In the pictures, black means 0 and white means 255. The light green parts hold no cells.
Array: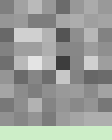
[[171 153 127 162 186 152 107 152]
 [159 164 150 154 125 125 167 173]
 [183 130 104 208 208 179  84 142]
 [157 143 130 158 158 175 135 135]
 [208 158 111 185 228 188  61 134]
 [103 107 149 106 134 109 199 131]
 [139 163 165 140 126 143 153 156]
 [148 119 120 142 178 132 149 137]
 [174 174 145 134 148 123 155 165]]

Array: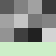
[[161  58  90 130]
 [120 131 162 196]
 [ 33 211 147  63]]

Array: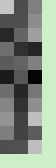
[[ 77 127 197]
 [ 79 141  79]
 [100 159  40]
 [ 49  37 111]
 [ 99 128  91]
 [ 87   4  27]
 [ 39 118 110]
 [ 49 143 133]
 [ 65 190 148]
 [ 67  92 126]
 [ 81 190  79]]

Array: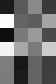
[[138  58  27  90]
 [ 93 164 252 100]
 [153  74  14 121]
 [123 204 242 168]
 [ 99  61 125  23]
 [100  63 124  28]]

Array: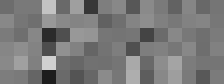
[[104 117 109 121 121 195 105 159  55 126 136  87 138 122  98 134]
 [133 119 136 118 111 152 137 132 135  97 111 132 142 128 120 130]
 [111 123 123 111 135  43  79 152 149 118 116 118  68 107 136 120]
 [110 129 134 142 131  77 145 130 101 115 126  80 126 129 119 136]
 [117 117 137 160 128 208 110 103 113 112 117 169 105 141 164 124]
 [ 88 123 125 122 101  29 106  84 103 139 119 174  93 136 158 122]]

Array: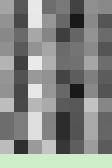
[[144 137 164  88 232 110 121  66]
 [137  85 146  72 231 150 104  25]
 [147 107 136 106 167 133  62 101]
 [138  85 144  90 147 166 107 116]
 [166 109 180  64 234 176 110 113]
 [127  92 149  82 153 146  68  93]
 [137  84 146  71 231 150 104  25]
 [194 134 189  72 183 170  90  87]
 [168 101 109 125 222 129  44  84]
 [168 102 109 125 222 130  44  83]
 [156  91 188  47 154 196  55  94]]
